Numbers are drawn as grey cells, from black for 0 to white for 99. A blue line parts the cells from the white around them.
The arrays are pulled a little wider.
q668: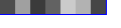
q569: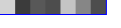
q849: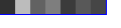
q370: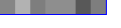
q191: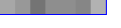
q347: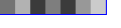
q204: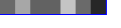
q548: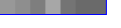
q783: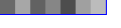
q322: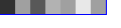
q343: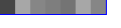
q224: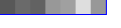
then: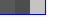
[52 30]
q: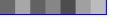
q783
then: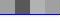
[90 62]
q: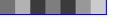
q347
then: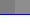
[55 34]

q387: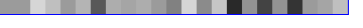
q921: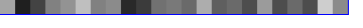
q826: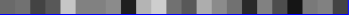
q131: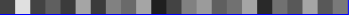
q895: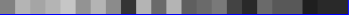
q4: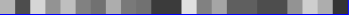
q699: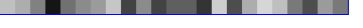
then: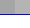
[77 57]
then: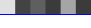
[50 41]
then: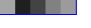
[37 44]
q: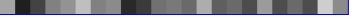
q921

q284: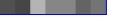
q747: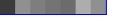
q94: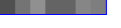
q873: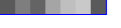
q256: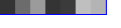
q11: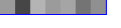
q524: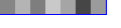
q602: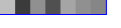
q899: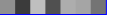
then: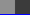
[74 31]
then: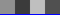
[67 64]
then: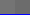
[67 56]
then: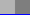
[78 64]
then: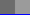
[20 23]

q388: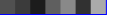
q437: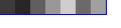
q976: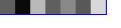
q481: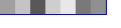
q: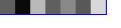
q976
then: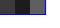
[53 19]
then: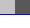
[80 90]

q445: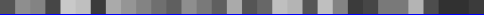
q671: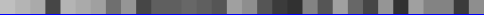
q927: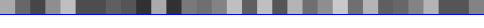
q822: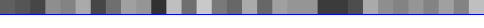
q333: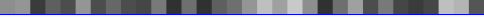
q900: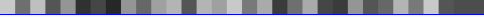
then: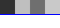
[47 40]
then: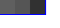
[66 19]
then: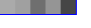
[37 37]
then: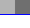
[55 78]

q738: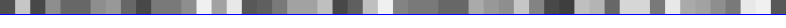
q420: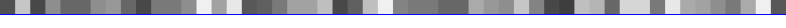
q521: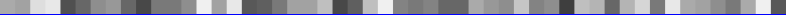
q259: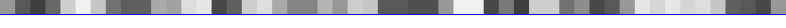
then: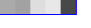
[37 80]
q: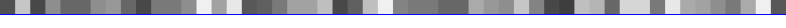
q420
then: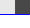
[37 80]
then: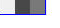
[24 80]
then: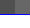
[55 59]

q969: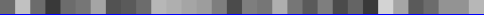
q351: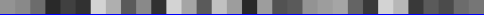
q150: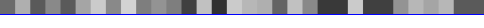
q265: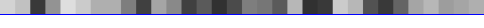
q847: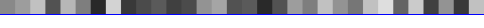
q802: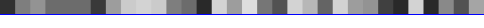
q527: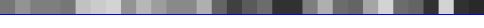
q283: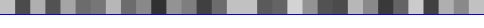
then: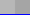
[71 35]
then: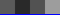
[49 75]
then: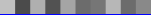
[19 57]
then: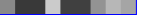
[71 35]
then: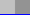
[46 75]
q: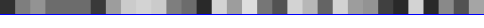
q802

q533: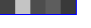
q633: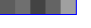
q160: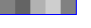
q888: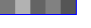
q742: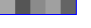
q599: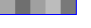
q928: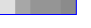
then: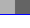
[50 33]

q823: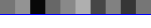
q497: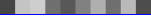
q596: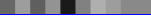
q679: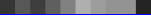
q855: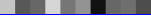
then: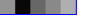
[27 50]
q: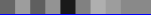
q596
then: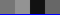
[43 30]
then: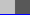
[40 83]

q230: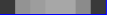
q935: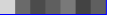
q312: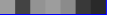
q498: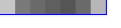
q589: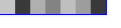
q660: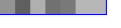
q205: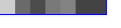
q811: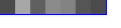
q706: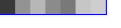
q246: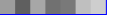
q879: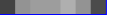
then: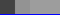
[68 57]
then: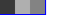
[74 61]

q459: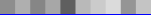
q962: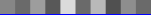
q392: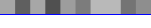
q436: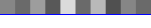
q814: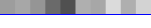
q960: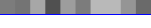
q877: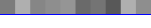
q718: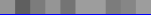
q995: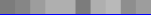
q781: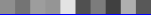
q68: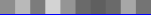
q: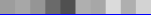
q814
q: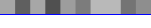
q392

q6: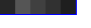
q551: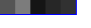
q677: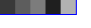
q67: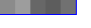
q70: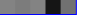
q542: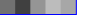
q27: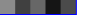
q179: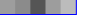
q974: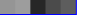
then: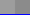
[33 61]
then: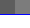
[12 69]
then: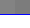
[51  8]

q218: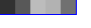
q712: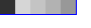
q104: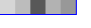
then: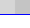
[69 59]
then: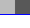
[69 59]

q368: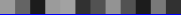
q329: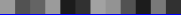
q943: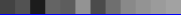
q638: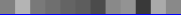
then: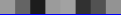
[32 11]
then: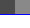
[57 22]
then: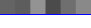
[57 60]
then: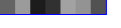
[11 47]
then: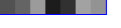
[32 11]

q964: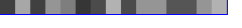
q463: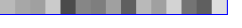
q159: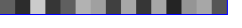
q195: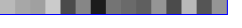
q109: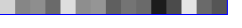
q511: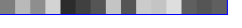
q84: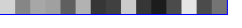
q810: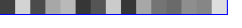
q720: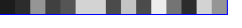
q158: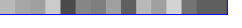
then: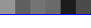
[89 41]
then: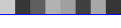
[65 14]

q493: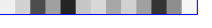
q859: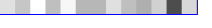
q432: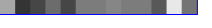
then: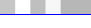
[87 74]
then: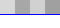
[20 55]
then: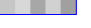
[20 55]
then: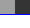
[55 96]
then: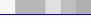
[81 30]
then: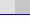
[99 74]

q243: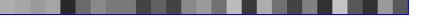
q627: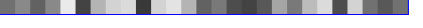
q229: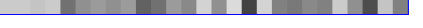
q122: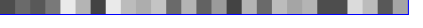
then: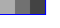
[50 19]
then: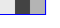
[82 85]
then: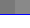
[50 79]
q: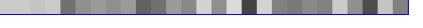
q229
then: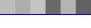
[60 26]
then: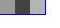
[41 73]

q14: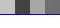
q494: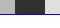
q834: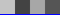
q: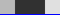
q494

